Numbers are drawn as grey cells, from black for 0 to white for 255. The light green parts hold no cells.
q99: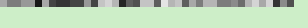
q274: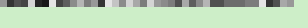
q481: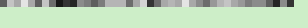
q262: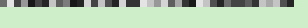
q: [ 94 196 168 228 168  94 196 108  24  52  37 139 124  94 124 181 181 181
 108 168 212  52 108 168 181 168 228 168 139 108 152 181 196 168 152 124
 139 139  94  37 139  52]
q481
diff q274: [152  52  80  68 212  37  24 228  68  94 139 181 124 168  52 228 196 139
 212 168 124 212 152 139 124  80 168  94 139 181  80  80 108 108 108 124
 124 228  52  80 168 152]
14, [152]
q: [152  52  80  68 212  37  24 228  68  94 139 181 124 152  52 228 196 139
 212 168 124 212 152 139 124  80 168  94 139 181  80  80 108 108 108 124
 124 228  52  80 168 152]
q274

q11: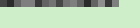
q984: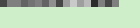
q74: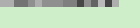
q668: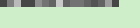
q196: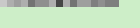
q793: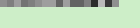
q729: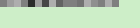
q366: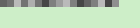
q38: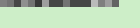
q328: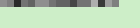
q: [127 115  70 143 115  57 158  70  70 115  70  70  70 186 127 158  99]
q38
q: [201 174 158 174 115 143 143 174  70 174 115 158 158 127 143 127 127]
q196
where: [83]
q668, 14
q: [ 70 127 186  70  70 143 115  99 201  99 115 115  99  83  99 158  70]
q668

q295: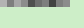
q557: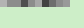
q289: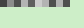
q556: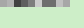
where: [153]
q557, 10
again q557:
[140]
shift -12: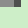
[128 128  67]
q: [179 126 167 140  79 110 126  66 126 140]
q295
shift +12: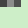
[ 78 152  91]
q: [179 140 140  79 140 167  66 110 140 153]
q557
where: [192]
q556, 9

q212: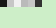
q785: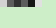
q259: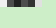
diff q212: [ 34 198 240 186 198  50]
1, [22]
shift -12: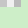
[186 228 174]
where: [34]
q259, 3

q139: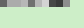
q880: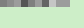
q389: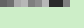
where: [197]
q880, 8
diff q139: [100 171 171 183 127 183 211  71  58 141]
5, [112]

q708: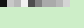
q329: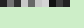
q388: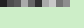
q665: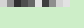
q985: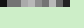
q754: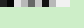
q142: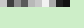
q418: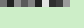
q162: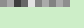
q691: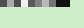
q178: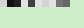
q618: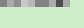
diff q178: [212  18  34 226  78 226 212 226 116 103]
5, [63]
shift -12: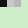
[  6 188 172]
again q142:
[200]
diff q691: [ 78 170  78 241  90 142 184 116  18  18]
6, [130]
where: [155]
q418, 10
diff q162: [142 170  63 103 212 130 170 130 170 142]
5, [226]

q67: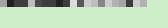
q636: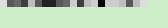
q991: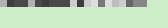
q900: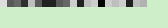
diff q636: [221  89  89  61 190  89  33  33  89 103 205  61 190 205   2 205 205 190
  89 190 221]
3, [103]
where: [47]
q900, 4
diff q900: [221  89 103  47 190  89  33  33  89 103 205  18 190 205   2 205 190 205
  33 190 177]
12, [33]

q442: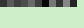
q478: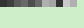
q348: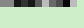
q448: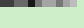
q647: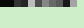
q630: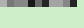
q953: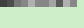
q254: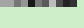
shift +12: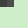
[75 89]
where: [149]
q254, 4
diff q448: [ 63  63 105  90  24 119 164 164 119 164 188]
4, [105]

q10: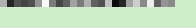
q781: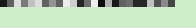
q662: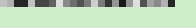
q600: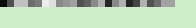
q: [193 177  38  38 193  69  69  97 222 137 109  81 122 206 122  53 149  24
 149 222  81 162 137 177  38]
q662
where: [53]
q662, 16

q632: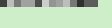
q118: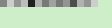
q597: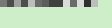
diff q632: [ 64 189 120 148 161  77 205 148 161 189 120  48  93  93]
4, [161]
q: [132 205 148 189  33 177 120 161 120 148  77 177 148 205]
q118
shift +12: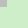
[201]
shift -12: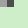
[149  65]
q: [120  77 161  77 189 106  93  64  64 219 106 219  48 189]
q597
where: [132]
q118, 1

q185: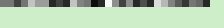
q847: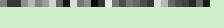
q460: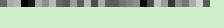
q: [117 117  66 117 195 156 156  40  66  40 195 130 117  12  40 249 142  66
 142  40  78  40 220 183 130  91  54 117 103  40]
q185
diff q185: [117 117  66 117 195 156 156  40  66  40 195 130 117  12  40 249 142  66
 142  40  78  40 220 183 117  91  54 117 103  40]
25, [130]
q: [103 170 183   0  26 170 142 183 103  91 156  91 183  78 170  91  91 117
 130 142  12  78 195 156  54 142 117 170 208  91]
q460

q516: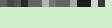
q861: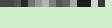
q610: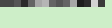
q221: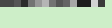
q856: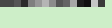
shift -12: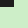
[17 17]
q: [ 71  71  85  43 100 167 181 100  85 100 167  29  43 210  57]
q610
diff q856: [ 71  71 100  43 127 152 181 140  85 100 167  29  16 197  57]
3, [85]

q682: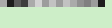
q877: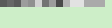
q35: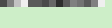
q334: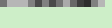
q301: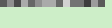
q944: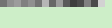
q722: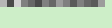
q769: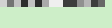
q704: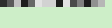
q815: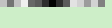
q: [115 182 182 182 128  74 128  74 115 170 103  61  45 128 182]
q334
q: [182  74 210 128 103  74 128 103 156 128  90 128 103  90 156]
q722
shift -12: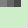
[116  91  62]
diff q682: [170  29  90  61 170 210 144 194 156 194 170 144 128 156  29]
7, [156]
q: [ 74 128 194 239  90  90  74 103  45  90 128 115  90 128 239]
q35

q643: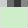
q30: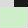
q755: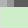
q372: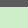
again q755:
[93]
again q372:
[93]
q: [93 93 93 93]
q372
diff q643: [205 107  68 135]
3, [56]
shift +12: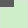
[105 105]
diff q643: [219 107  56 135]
1, [205]

